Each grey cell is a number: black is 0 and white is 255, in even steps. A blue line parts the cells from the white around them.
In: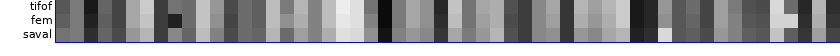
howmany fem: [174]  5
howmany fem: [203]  1

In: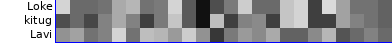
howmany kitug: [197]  2
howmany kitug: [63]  5
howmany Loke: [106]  4
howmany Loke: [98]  1
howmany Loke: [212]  3
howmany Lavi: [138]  2

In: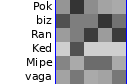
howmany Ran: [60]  2
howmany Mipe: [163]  0
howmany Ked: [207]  4
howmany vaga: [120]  2
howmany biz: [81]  1
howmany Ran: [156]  2
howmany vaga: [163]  2

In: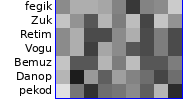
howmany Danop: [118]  0
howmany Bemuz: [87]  4
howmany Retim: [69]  0

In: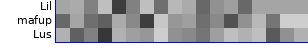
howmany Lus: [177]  4
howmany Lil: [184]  1
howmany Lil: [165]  5
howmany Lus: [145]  2

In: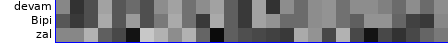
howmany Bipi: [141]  1
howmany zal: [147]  1
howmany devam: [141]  8
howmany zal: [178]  4
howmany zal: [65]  1
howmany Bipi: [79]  2
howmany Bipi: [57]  4

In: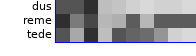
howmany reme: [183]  2
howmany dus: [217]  2
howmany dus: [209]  3
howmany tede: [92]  0
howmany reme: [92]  4

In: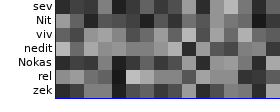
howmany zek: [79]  3
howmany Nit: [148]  1

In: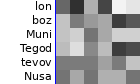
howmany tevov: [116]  0
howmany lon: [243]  1
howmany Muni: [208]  3
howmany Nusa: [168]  1
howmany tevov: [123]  4
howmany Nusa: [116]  3
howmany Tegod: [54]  0

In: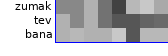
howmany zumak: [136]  2
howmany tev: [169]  0
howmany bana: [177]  3

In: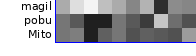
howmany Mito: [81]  2
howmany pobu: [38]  0
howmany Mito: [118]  2
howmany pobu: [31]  2
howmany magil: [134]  2

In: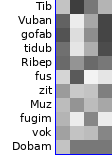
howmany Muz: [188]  2
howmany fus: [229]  1
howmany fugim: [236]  2
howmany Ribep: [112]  0
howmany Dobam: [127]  0

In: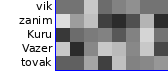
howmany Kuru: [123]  1
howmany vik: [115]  4
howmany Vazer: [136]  2
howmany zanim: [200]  0
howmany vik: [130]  1

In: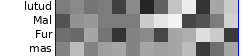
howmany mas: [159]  2
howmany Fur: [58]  1
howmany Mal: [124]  4
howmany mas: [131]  3

